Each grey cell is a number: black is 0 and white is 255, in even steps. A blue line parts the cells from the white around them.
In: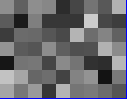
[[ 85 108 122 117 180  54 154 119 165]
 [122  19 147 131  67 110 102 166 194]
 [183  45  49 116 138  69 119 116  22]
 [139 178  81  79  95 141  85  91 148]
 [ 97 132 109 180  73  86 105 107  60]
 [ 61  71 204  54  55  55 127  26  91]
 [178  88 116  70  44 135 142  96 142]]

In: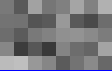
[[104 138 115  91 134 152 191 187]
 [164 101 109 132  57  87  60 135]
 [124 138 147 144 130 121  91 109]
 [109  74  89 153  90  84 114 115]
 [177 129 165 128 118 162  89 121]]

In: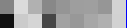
[[210 176 167 152 162  70 213 203  17]
 [211 150 159 158 149 136 177 219 132]]

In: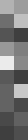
[[ 78  63]
 [ 97  73]
 [ 73  99]
 [200  99]
 [ 63  89]
 [137 235]
 [127 152]
 [ 63  84]
 [191 110]
 [156 178]]

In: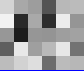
[[183 187 108 222 210 188]
 [115 231 185 159 232  94]
 [162 158 148 150  28 151]
 [149 236  45 169  41 242]
 [187 184  84 157 168 212]]

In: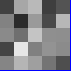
[[ 78 116 159 181 133]
 [139 147 128 230  68]
 [142 143 196 111 138]
 [183  73 154  43 130]
 [ 83  62 185 167  65]]

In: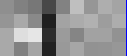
[[151 147 146 166 153  34 165 129 169]
 [146 162 162 133 155  45 230 222 169]
 [173 157 177 171 163  31 137 169 149]
 [164 174 150 191 130  72 119 129 143]]

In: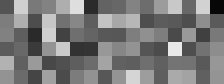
[[148  96 163 170  94 157 213 148  87 146 124  75 160  69 107 147]
 [151  89 115 116  96 111  94  97 164 108  94  80  72 154  96 178]
 [141 114  78 233  76  85 147 134 152  52  50 202 148  58 104  91]
 [121  64 153  74 126 144 126  87  88 100 111  66 208  42  94 129]
 [ 90 142  78  89  92  78 183 168 196  94 135 113 199  77 175 125]
 [  7 210 104 200 156 109 131 103  99  43 222 174 130 121 208  84]]

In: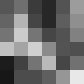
[[232 150  95  76  76  23]
 [113  70 186 116  65  28]
 [ 79  83 139 208 164 193]
 [129  82  70 117 203 116]
 [143  94  39  69 180 100]
 [156  83  39  59 111  86]]
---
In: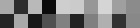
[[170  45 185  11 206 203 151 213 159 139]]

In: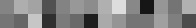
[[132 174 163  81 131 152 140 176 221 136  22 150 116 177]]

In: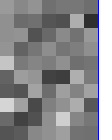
[[154 136 147 112 119 119 110]
 [144 147  82 105 138 114 153]
 [197 122 133 125 144 111 116]
 [ 92  84 163 109 159 131 162]
 [106  66  81 144 207 134 119]]

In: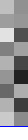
[[191 145]
 [226  79]
 [178  69]
 [104 174]
 [202 139]]

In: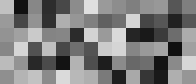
[[193  17 135  45  72 140 223 154 141 127 147 152  86 127]
 [147 161 202 132 134  43 211 154 218  37  25  59 109 172]
 [187 147  40  75  19 179  78  29 139 104 110  19 138 215]]

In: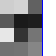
[[206 211  97]
 [231  51 117]]

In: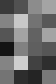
[[ 58  81 140 164]
 [ 85 163  98 164]
 [132 206  65  46]]
